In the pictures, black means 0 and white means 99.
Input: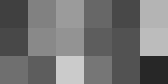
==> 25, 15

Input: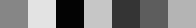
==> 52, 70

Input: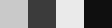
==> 78, 6

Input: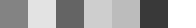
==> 51, 99

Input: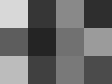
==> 84, 29

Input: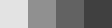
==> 88, 25

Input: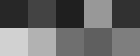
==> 15, 49
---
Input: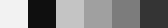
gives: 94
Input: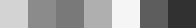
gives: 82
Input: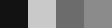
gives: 7
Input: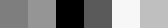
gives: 49
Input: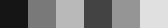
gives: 8
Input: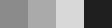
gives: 54
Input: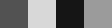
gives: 32
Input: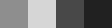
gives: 55
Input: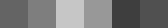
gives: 39
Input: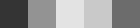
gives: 20
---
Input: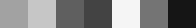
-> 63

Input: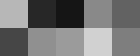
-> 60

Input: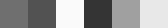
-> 62

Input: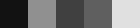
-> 37

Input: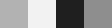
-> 55

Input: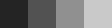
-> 32

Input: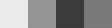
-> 47

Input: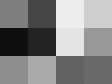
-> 80
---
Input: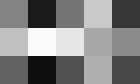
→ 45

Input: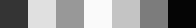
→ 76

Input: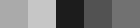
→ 11

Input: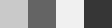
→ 39

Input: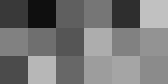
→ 46

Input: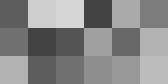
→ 26

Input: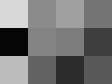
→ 54

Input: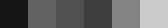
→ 24

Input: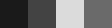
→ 26
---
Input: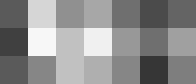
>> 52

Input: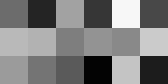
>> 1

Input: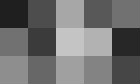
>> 62

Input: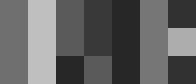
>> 15

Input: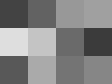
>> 66

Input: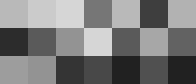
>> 13

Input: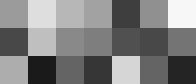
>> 83
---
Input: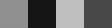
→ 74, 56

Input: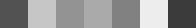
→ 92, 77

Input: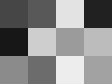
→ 92, 88

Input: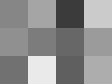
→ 91, 79

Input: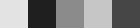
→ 88, 77

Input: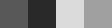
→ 85, 62
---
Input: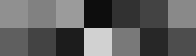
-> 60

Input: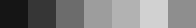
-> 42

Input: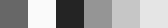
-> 14

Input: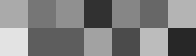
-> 56

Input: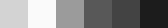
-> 60

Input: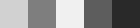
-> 93

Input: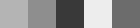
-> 22
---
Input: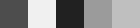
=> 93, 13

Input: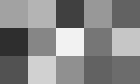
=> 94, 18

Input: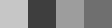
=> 77, 24

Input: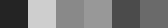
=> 80, 14

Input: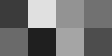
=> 87, 12

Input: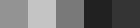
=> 76, 13

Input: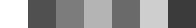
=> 99, 23

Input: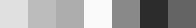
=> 97, 17

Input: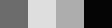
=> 86, 2
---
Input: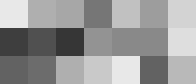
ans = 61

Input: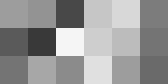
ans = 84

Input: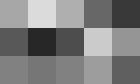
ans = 40

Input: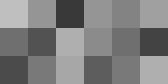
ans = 51

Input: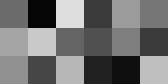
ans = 60

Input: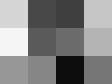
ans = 25

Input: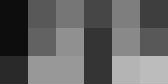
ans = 49
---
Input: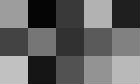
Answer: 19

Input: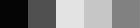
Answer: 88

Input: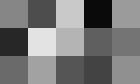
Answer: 70

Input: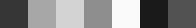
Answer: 55

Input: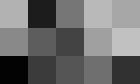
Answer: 26

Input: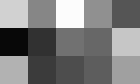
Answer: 44

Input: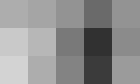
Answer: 47

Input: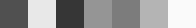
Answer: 58

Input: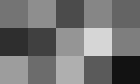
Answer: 58
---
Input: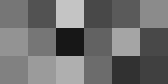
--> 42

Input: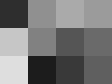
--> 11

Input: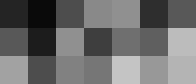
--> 76

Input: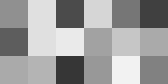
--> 59

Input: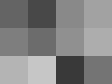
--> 77

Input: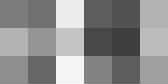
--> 51
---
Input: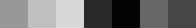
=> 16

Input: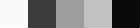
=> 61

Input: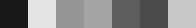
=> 64

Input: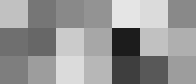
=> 65

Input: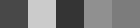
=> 20

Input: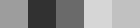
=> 41
